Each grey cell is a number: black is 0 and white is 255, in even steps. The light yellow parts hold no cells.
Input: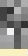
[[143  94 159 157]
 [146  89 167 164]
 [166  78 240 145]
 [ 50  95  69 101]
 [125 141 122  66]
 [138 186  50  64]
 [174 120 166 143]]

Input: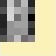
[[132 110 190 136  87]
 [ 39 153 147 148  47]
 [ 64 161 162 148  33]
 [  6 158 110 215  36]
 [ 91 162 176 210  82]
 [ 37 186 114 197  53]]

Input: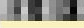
[[133  36  60 103 148 167  42  88 185 113 147 170]
 [174   5 127 113 142 191  67  59 202  65 138 188]
 [163  27  93 119 144 176  40  60 167  91 144 191]]

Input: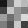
[[ 64 201  85 126]
 [217 149 111 160]
 [126 147 198  69]
 [185 208 120  24]]

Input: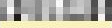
[[ 77 243  60 142 114 108 130 197 127 200 123 174 223  28 197 117]
 [ 93 196  92 172 203 198 164 220 160 199 141 163 156 121 248 139]
 [ 69 214  80 178 196 178 135 248 181 191 142 171 172  98 221 164]]

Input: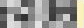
[[134 130 190 167 124 226 153 140 210 220  77]
 [ 68 207 125  59 179 185 129  50  82 211 103]
 [ 80  83  85  65 163 196 137 211 145 146  64]
 [110 156 165  78 161 205 106  82 198 216 169]]

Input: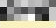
[[201  29  91 252 209 181 123  54]
 [200  62  53 120  77 110 157  26]
 [101 163 190 182 210 181 100 210]]
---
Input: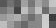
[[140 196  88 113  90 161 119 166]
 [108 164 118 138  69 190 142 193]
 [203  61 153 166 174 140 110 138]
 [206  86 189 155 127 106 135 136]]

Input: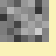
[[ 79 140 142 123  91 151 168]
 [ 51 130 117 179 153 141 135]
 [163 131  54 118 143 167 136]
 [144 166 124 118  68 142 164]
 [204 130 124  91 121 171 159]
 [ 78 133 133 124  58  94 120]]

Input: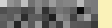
[[125 122 210 146 132 191 113 136 119 156 127 133 135 186]
 [104 122  79  92  90  70  79 128  49  95 118 108  92  12]
 [161  85  99  91 117  44  94  92  70  31 137 122  65 120]
 [ 85  59  91 128  37 132  90 153  51 108  63 146  90  87]]

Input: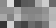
[[204 105 139 220  57  89  93 171]
 [145 183 145 146 168 129 131 131]
 [153 180 168 131 187 143 135 141]
 [118 191  53 209  86  68 107  91]]

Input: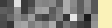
[[140  86  60  79 222  58  73 137 131 138  91 172 138  93]
 [134  87  95  88 146  59  99 158 164  91 125 173 130  95]
 [ 26 135  79 105 137 114 156  83  67  99 131  51 231 111]
 [ 52 147  75  54 158 166 126 147 129 170  71 119  93  63]]

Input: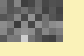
[[ 81  78 119  83 133  62  71 103  71]
 [ 87  66 113  85  93 112  89 108  66]
 [ 84  72  84  95 133  72 146  70 113]
 [140 147 141 126  59 139  70 145 115]
 [113 125 135  96 136 146 140  91 135]
 [ 64 104  88 123 121 205 115  94  69]]

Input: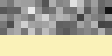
[[104 119 141 120 163 158 158 127  84 175 133 141 224 190 121 158]
 [ 99  20  87  99  98 168 234 149 104 115 174 119 115 172  89 141]
 [117 151 152 122 159 144 118 181 211 155 181 172 143  66 150 129]
 [ 68  72 120  78 167 208 163 157 163 181  97 100 104 165 138 181]
 [173 110 103 157 170 118 197 133 188 154 103  90 109 125 136 120]]

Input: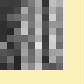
[[191 175  61  59  61  98 123 168  50]
 [175 143  54  57  72 170 112 158  83]
 [208 139  59  98 108 135 116 188  62]
 [150 148  47  61  62 187 120 180  84]
 [174 115  47  39 118 197 102 197  78]
 [211 127  49  93 105 104 126 174  58]
 [206 108 140  46  82 151  84 225  64]
 [160 164  85  76  69 161 106 177  81]
 [170 121  75 112  38 139 110 167  45]
 [ 85 103  45  75  40 168 139 198  92]]

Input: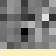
[[ 97 169  91 148 139  58 126 119]
 [160 130 118 150 132  78 120 127]
 [225  47  64 104  95  60  45 124]
 [ 67 136 116 135 123 151 184 140]
 [122 180 114 122 102   2 103 170]
 [130 133 109 129 119  53 122 168]
 [122 150 155  86 105 125 113 131]]
